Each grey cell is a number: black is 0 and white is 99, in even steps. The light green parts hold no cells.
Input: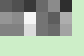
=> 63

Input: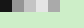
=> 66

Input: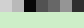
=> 18

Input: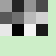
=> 10

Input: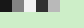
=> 72

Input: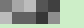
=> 55

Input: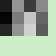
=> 35

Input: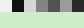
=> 16

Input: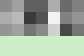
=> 46

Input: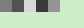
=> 58
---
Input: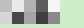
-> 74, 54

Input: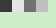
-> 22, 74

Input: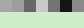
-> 65, 53

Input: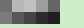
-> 43, 12

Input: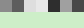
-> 54, 28

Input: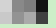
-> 82, 25
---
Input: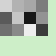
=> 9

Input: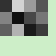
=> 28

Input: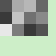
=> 44

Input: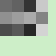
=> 66

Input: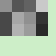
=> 56

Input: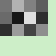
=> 86
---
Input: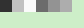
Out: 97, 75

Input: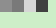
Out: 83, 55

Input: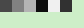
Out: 93, 70

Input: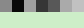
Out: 75, 66

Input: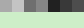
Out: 76, 66

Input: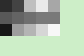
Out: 96, 91

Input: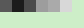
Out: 84, 66
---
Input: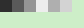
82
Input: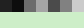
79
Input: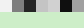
62
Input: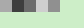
56
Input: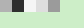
60
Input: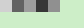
56
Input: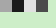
29
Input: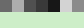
54
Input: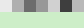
72
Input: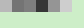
80
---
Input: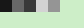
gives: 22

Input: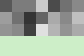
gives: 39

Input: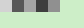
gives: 64

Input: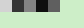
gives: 51

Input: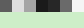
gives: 10

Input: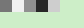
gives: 56

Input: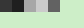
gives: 65
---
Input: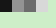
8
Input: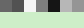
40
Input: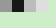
59
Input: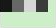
9
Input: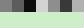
50
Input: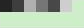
14
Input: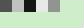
32
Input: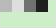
72
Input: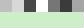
74
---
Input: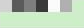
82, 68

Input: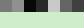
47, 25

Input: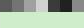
35, 53

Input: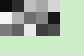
5, 30

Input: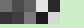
43, 84

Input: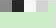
54, 82

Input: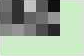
43, 15
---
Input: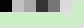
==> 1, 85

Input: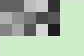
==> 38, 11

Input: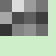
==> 42, 42

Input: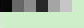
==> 3, 77

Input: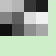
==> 75, 65

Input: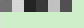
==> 44, 31

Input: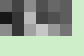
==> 40, 45

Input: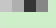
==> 77, 52

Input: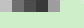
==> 75, 61
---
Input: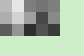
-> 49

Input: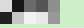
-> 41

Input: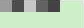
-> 77

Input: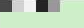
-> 94

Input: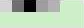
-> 1

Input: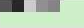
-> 79

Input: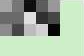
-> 6
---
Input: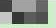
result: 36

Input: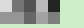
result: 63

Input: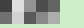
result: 53

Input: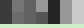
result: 59

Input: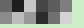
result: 44

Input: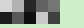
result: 78

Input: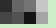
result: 8
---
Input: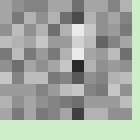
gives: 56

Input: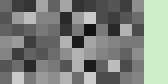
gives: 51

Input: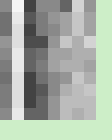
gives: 73

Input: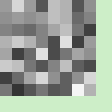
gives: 69

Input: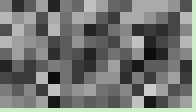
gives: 62

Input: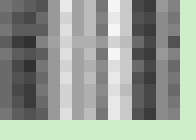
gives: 50

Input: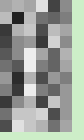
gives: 64
